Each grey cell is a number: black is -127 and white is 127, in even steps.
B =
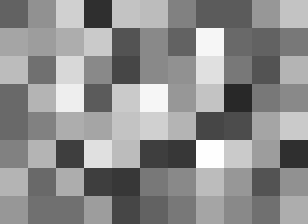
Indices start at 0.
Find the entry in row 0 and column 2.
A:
80
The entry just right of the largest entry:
74
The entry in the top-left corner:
-29
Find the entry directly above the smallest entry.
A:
-7
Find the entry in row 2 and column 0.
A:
60
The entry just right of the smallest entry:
-7
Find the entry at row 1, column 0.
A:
37
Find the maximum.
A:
126
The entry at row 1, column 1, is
29
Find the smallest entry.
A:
-87
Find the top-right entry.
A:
67
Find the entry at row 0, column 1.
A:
17
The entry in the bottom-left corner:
23
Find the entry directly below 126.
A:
60
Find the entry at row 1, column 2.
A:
45
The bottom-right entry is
45
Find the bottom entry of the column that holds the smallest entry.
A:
9

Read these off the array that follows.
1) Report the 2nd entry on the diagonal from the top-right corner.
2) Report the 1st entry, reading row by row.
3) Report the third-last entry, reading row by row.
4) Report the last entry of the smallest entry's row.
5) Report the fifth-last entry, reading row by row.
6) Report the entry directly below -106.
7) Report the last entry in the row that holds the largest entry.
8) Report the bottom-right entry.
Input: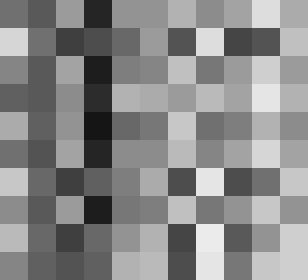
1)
-44
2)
-15
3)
-8
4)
12
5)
-50
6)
-90
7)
79
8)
79

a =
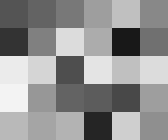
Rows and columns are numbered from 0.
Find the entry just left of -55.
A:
-35
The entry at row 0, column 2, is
-7
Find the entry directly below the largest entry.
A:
57
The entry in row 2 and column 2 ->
-49
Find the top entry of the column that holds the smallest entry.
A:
64
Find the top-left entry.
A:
-43
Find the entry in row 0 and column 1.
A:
-28
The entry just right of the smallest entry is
-15
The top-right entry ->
8

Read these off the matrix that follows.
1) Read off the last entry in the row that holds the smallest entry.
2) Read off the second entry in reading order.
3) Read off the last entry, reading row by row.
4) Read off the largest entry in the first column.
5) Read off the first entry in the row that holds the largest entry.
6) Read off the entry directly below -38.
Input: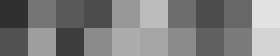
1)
98
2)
-10
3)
84
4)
-45
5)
-79
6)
-66

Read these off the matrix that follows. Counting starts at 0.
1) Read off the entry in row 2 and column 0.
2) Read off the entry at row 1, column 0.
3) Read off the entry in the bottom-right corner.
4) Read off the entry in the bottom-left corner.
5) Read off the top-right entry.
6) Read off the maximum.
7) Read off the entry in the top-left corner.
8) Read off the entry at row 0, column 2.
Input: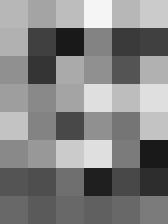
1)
16
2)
49
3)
-4
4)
-23
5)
75
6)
117
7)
55
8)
61

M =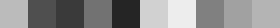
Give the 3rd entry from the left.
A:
-69
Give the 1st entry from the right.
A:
52
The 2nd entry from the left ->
-48

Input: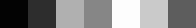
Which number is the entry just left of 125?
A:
6
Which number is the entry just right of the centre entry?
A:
125

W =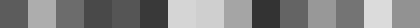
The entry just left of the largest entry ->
-11
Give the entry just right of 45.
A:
-19

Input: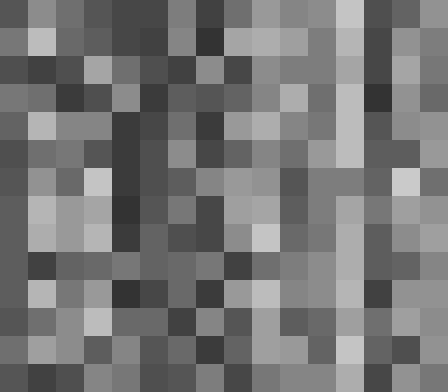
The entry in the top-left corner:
-42
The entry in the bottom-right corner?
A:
-8
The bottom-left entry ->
-42
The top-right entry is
18
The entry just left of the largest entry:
-28
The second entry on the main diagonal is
60
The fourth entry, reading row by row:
-42
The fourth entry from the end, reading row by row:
45
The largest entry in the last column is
31
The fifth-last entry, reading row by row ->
5
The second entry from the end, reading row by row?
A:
18
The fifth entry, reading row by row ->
-56
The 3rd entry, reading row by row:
-16
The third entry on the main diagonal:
-48
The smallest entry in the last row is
-62
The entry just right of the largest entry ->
-16
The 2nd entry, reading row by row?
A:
12
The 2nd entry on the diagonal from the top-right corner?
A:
18
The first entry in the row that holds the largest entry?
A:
-42

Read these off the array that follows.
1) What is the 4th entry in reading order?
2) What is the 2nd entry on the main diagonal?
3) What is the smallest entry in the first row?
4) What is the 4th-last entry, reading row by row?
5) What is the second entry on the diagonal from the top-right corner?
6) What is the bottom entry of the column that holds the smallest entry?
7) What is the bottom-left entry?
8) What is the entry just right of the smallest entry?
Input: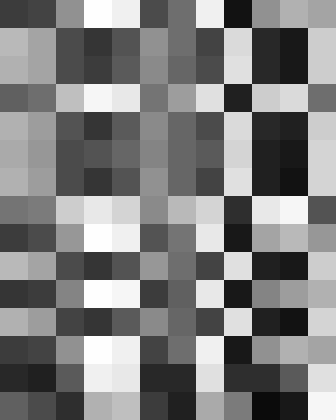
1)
126
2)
36
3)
-109
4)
-4
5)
-103
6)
-116
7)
-31
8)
-103

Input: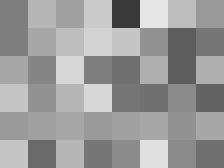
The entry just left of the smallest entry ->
75
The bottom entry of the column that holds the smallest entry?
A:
11
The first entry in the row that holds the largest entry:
-1
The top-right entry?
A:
25
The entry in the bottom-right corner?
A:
-15
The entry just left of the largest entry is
-70
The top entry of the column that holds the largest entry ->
102
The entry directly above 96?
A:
39
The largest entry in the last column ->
47
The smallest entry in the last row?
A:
-22
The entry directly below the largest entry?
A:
18
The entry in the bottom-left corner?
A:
69

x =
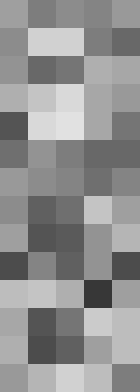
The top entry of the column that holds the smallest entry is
4
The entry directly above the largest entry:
89
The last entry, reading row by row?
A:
-2
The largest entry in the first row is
31
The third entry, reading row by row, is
12
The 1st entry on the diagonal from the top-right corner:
25
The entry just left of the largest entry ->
89
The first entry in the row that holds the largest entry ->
-43
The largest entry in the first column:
61
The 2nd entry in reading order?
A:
-2
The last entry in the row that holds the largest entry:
-10
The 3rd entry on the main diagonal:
-10
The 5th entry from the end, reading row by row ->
25
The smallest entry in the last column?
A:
-51
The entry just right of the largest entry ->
39
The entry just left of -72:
47
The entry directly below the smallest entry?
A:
75
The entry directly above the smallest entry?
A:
19
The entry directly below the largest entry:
-2
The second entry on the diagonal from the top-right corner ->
-2

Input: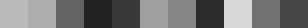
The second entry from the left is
44
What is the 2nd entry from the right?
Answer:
-14
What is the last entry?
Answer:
-56

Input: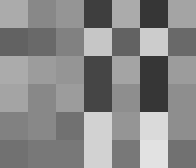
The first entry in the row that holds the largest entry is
-14
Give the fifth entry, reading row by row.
43
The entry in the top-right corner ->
36
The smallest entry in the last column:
-22
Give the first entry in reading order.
43
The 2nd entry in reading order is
8
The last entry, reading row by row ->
-14
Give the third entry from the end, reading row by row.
-7
